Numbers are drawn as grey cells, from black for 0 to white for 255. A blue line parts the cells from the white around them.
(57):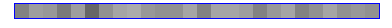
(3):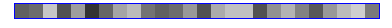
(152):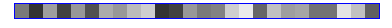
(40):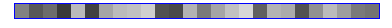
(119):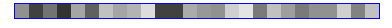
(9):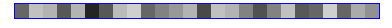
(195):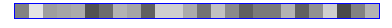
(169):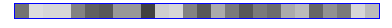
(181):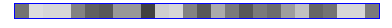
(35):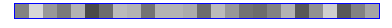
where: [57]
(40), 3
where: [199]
(3), 2
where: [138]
(195), 15

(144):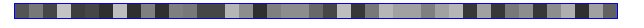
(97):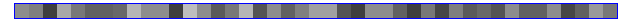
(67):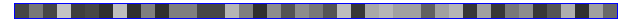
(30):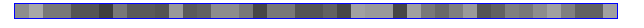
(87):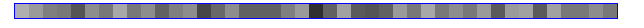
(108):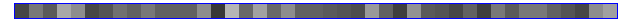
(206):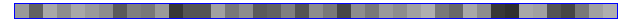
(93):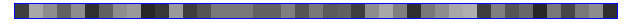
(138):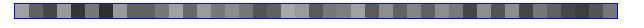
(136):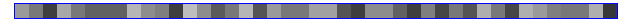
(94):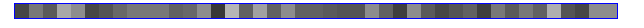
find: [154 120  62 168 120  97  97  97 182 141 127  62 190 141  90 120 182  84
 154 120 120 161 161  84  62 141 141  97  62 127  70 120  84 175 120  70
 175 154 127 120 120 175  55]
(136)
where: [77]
(108), 24
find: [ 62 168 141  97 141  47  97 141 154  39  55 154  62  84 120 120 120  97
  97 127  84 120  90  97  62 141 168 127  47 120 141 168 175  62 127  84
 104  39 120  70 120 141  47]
(93)
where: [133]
(138), 28
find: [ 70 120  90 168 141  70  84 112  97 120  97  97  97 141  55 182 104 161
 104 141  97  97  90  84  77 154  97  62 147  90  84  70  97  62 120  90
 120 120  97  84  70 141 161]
(108)
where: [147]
(108), 28
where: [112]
(108), 7

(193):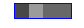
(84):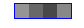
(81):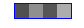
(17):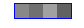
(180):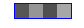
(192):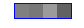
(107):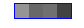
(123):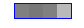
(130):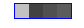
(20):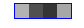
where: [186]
(123), 3
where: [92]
(130), 3
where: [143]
(81), 1
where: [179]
(20), 0
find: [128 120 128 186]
(123)
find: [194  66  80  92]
(130)
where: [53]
(20), 2

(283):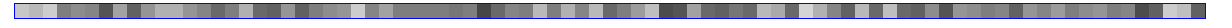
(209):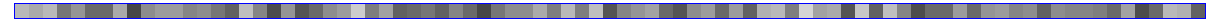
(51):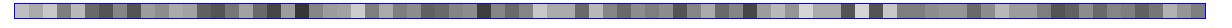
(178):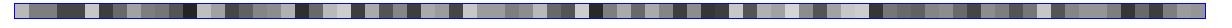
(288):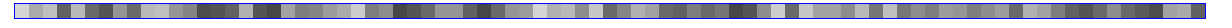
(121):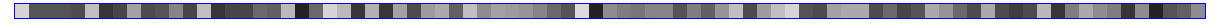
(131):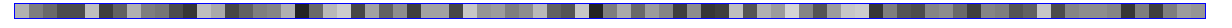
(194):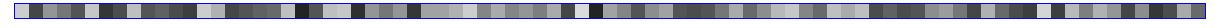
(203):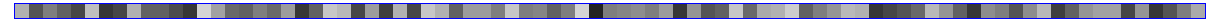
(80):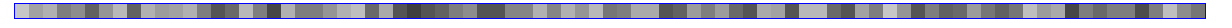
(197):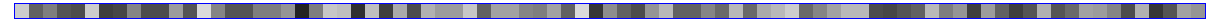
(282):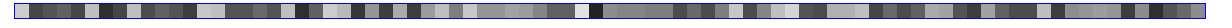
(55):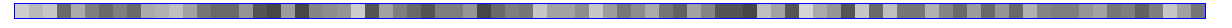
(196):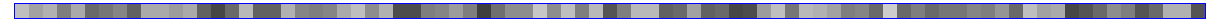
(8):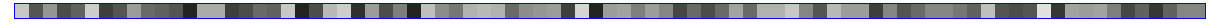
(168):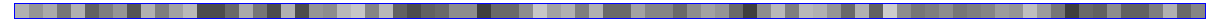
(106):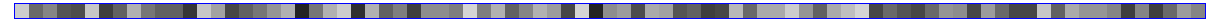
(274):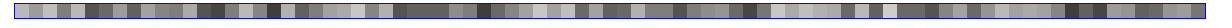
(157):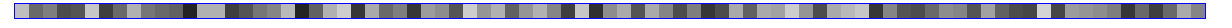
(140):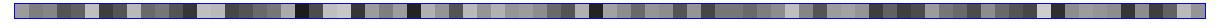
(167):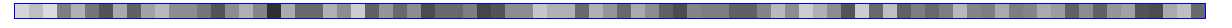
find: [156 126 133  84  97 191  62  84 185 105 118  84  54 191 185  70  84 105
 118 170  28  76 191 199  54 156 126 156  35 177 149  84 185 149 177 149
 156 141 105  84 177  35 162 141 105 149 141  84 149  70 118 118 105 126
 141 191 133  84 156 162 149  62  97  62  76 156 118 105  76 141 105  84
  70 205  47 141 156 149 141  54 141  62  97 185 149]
(140)
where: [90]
(288), 80
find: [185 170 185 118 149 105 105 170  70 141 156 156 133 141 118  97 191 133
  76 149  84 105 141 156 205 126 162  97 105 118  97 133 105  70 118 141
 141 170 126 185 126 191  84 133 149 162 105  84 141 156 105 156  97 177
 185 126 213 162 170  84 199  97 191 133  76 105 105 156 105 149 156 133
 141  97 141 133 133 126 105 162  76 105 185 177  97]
(209)
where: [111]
(196), 34
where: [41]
(178), 41

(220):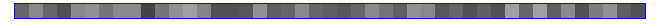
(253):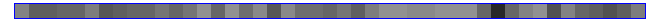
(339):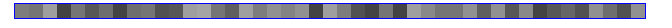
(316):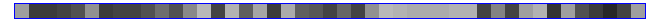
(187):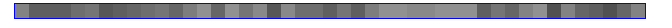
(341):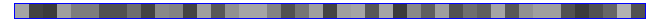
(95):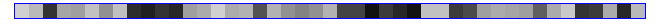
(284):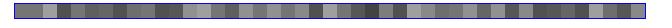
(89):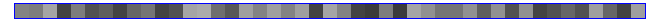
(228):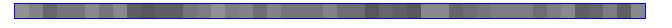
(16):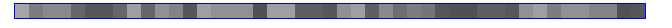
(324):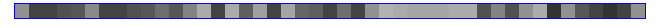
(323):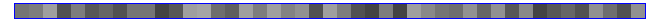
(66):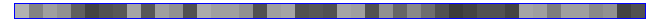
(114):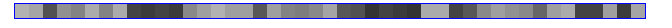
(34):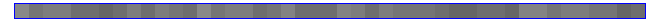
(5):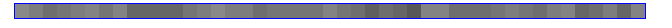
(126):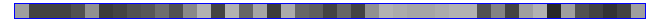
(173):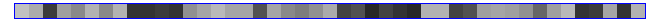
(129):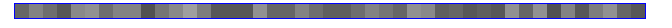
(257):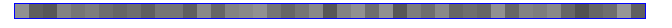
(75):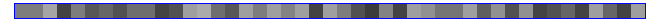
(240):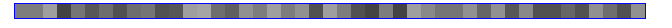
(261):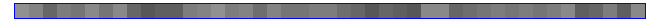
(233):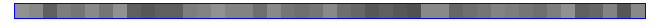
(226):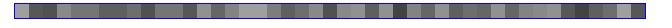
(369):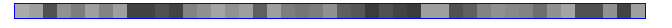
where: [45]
(95), 8
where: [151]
(257), 43
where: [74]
(95), 32

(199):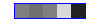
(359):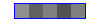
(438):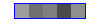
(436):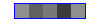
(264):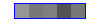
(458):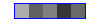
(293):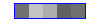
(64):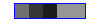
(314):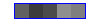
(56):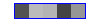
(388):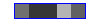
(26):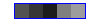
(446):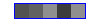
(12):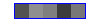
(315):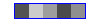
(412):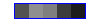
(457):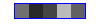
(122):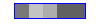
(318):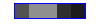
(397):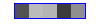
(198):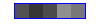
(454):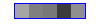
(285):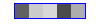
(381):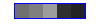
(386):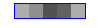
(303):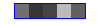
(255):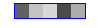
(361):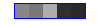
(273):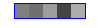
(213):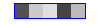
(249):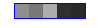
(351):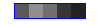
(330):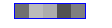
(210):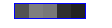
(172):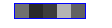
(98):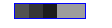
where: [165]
(454), 0
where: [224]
(213), 2
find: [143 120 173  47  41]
(249)
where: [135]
(361), 0
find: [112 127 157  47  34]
(381)
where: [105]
(458), 4
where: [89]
(351), 0

